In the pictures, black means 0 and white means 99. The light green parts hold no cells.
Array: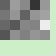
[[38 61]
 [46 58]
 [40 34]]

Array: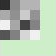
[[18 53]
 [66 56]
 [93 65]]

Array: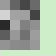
[[60 39]
 [82 63]
 [16 67]]

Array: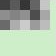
[[25 35]
 [55 51]
 [41 67]]

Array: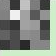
[[52 21]
 [50 93]
 [27 20]]

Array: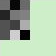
[[43  3]
 [14 47]
 [32 25]]
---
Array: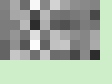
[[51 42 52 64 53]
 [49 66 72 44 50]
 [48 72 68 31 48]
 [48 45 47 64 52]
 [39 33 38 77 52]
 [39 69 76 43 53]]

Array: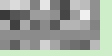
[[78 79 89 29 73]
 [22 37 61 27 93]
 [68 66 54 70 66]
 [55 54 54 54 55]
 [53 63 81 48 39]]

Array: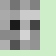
[[63 63]
 [66 79]
 [64 67]
 [53 82]
 [68 62]]

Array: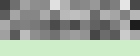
[[25 63 54 69 53 42 89]
 [36 52 66 72 71 69 50]
 [66 50 42 42 49 33 69]
 [62 73 50 57 57 42 79]]

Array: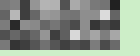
[[47 24 70 32 57 45]
 [39 24 60 46 55 85]
 [48 55 40 37 55 30]
 [31 32 58 37 54 49]
 [47 24 44 25 27 29]]

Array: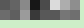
[[34 53 29 67]
 [42 60 34 46]]

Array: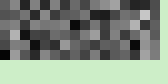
[[37 14 16 21 27 55 26 16]
 [32 45 53 35 46 11 44 77]
 [46 22 46 51 22 25 49 21]
 [33  7 24 38 48 23 23 59]
 [28 47 26 59 33 37 48 57]
 [ 2 33 52 27 26 19 39 63]]

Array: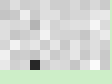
[[79 80 86 80 79 79]
 [76 92 86 80 83 90]
 [86 85 90 85 86 85]
 [86 80 94 82 77 91]
 [83 85 80 78 82 81]
 [93 80 89 83 78 78]
 [90 84 80 84 87 79]]
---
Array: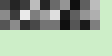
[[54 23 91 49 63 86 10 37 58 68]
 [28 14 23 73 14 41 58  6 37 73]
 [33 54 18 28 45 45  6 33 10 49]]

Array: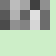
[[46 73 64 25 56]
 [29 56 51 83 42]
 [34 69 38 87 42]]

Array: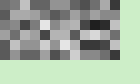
[[43 48 75 39 39 57 57 39 31 43 66 22]
 [62 43 70 62 27 70 70 35 75 84 66 43]
 [35 66 66 62 48 35 43 62 48 62 53 53]
 [35 75 57 57 80 57 89 70 22 22 27 75]
 [35 57 39 39 62 31 48 80 53 53 43 22]
 [48 53 27 48 89 53 66 70 27 12 17 75]]

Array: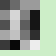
[[22  3 70 92]
 [26 41 60 60]
 [55 83 50  8]
 [65 75 46 18]
 [31 79 36  8]]

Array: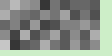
[[54 26 67 31 45 63 35 54 35 67]
 [59 72 59 54 21 45 31 40 40 35]
 [67 50 45 40 54 45 63 31 45 31]
 [77 21 35 40 67 45 35 59 40 54]
 [40 50 31 59 26 31 50 50 59 45]]

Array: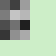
[[48 76 71]
 [21 56 66]
 [39 25 61]
 [30 44 12]]

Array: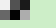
[[40  1 67]
 [93 32 10]]

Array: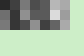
[[43 21 56 35 35 85 61]
 [16 25 47 30 35 71 66]
 [47 21 30 56 25 39 66]]
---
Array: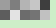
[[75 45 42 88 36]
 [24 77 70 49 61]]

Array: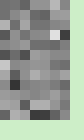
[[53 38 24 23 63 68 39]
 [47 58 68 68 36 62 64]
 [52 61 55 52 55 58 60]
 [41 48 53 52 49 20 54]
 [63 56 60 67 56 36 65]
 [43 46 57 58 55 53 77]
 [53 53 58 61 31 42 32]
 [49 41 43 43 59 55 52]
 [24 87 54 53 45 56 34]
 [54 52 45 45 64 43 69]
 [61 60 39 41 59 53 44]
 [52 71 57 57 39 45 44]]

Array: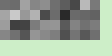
[[43 34 45 31 49 53 58 33 44 52]
 [48 44 51 35 58 57 48 26 25 61]
 [38 40 41 16 42 29 69 59 78 64]
 [47 72 28 36 43 55 52 63 42 43]]

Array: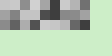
[[24 40 72 77 79 32 67 38 54]
 [63 54 53 24 30 76 76 51 63]
 [44 70 79 24 64 81 55 78 77]]

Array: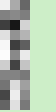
[[47 87 39]
 [54 92 27]
 [62 85 45]
 [47 51 51]
 [76 26 80]
 [91 53 98]
 [37 24 96]
 [70 57 87]
 [82  9 24]
 [49 53 50]
 [40 66 93]]

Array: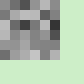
[[69 50 76 67 61 43]
 [50 51 52 64 57 58]
 [31 57 51 61 53 71]
 [20 72 47 25 41 73]
 [50 37 72 73 66 47]
 [54 71 57 32 43 55]]
